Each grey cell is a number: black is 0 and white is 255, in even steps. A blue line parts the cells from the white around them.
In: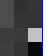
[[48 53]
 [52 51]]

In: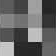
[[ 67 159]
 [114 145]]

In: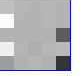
[[182 180]
 [180 179]]

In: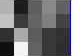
[[ 29  94]
 [ 59 100]]

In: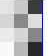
[[201  59]
 [136 222]]

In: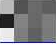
[[ 84 106]
 [133 104]]

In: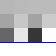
[[185 187]
 [199 163]]
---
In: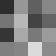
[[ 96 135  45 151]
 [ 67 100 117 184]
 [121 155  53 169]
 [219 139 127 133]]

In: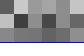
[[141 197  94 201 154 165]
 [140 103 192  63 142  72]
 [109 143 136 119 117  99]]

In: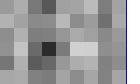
[[125 163 154 173 120  88 160 164 187]
 [112 169 178 162 138 140 184 140 156]
 [137 154 142 177 126 128 150 170 160]
 [142 149 145 195 106  43 123 208 207]
 [129 141 118 176  92 104 152 173 179]
 [130 165 168 170 129 124 164 140 165]]

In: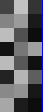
[[194  52  67]
 [155  26 132]
 [ 81  13 189]
 [119 160  18]
 [ 88  16 187]
 [181  94  35]
 [146  23 137]
 [ 28  13 167]]

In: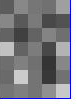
[[113 159  92 136 118]
 [ 73  82 135  89 122]
 [132 111  99  64  99]
 [ 72 179 193  99 124]
 [ 52 135 110 128 112]
 [ 56 113 106 204 116]
 [144 200 117 127 116]]

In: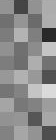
[[146 172 147  69]
 [107 174 112 149]
 [127  41 124 179]
 [140 196 145 112]
 [174 114 125 110]
 [152  81 152 177]
 [196 218 117 131]
 [130 157 165 120]
 [ 86 167 146 149]
 [147  78 130 166]]

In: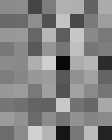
[[ 99 171 139 141  69 125 177 175]
 [122 157 105 106 142  81 195  73]
 [137 121 152 153 102 183  93 199]
 [118 126 120 137  89 150 118 191]
 [182  44 139 137 174 207   9 173]
 [162 101 125 135 152 156  88 145]
 [138 117 152 155 121 160  83 162]
 [103 168 118 112 100  98 200 114]
 [133 139 155 145 107 140 116 146]
 [187  34 109 138 209 181  21 120]]

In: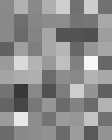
[[205 113 138 177 137 175 206 113]
 [118 168 136 110 134 139 140 116]
 [ 80 157 137 106 132 167  84  83]
 [150 167  97 159 127 169 181 103]
 [246 103 154 218 180 153 191 129]
 [179 169 165 173 175 108 141 136]
 [148  96 115  56 136  81 125 206]
 [106 178 100  70 120 150 107 131]
 [195 113 156 232 140 116 154 151]
 [ 89 148 107 137 141 146 106 156]]
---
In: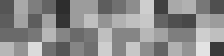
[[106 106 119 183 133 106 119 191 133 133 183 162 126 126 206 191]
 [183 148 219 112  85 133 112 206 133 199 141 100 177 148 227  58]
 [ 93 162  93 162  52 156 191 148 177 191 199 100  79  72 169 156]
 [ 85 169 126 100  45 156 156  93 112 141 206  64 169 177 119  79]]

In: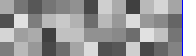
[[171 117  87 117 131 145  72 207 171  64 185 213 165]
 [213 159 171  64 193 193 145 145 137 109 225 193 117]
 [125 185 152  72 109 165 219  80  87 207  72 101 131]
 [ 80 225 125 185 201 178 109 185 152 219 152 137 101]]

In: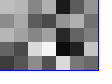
[[ 99  74 218 244  12  33 196]
 [ 60  86 140  80 218 119 106]
 [182 161 134 161  40  99 126]
 [140 168  92  74 148 175 112]
 [190 182 134 175  26  92 148]]

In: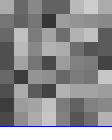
[[104  60 148 142 104 123 117 198]
 [117  98 117  53 156 148 142 136]
 [171 104 136  98  98 185 204 171]
 [ 73 142 171 198 129  85 110 178]
 [ 60 156 163 192 123  98 129 136]
 [ 79 163 117  73 156 129 123  67]
 [ 79 171  91  67 178 163 163 156]
 [ 79 185 136 178 171 110  85  91]
 [104 192 123 163 110 178 192  91]]

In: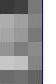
[[ 57  65 120]
 [107 113 100]
 [147 126 139]
 [166 153 120]
 [173 160 133]
 [199 193 133]]

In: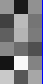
[[152  26 145]
 [201  87 167]
 [137 109  79]
 [ 95 180 123]
 [ 64 187 117]
 [ 20 248 131]]

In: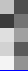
[[195  78]
 [210  91]
 [ 59 116]
 [244 147]
 [223 161]]

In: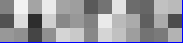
[[152 144  69 144 213 201 136 213 193 158 115 122 179]
 [ 82 220  45 207 136 152 130 234 186 171  95 171  76]
 [130 242 164 234 164 158  89 115 227 108 102 193 186]]

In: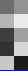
[[200  27]
 [110 146]
 [ 62 161]
 [ 49 214]
 [180 234]]
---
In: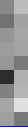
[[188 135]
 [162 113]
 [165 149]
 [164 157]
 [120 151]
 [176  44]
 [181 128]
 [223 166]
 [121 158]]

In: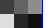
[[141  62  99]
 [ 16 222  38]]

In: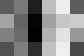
[[ 92  92 121  30 190 238]
 [203 164 100   4 160 198]
 [152 128 106   2 177 226]
 [ 74  81 126  45 193 239]]

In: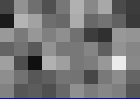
[[ 60  70 146 111  80 119 177 136 168  75]
 [ 57  27 180 162 110 104 172 104 115  97]
 [148 153 122 151 128 143 113  61  48 152]
 [134 100 114  89 147 119 120 133  95 147]
 [137 160  78  16 177 159 120 125 152 235]
 [101 142 114  87  95 117 115  71 121 141]
 [ 84 130  86  92  79 104 144 124 135 127]]

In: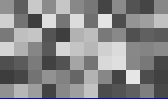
[[135 145  93 201 139 198 136 119  68 139  83  69]
 [194 207 115  61 222 117 220 111 228  77 148 159]
 [ 90 121 191 197  84  62 178 189 121 137  80  96]
 [138 213 177 134  89 213 196 183 208 219 136 132]
 [ 69  79  91 123  65  82 165 117 217 223 135 120]
 [ 65  61  70 115 146 130 102 179 135  68 230  77]
 [ 71 145 183 157  67 136 159 194  76  83  95 127]]

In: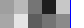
[[199 159 185 117  30]
 [138 167 228  93 116]]

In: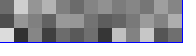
[[133 108 207 149 179 127 107 132 145 124 134 118 159]
 [174  78 150 128  98 153 151 115  93 101 121 155 131]
 [111 220  50 134  63 108  89 111  54 192 130 199  85]]

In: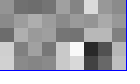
[[139 148 112 109 116 160 132 219 152]
 [152 138 157 174 156 138 154 148 170]
 [128 108 175 154 159 117 115 184 184]
 [182 207 128 161 119 201 249  41  81]
 [191 209 138 133 138 201 217  66 104]]

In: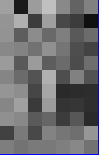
[[129 160  26 156 192 137  99]
 [ 16 148 176  60 159  72  60]
 [108 147  93 140 105 127  89]
 [ 67 136 131 114 144 117  78]
 [110 155  89 155  93 107  76]
 [ 82 133 107  83 176  78 129]
 [ 45 149 142  70 166  42  44]
 [ 46 134 160  58 156  52  54]
 [ 42 144 137  90 102  60  87]
 [150  65 122  72 131 118 111]
 [114 126 115 122 121 127 136]]
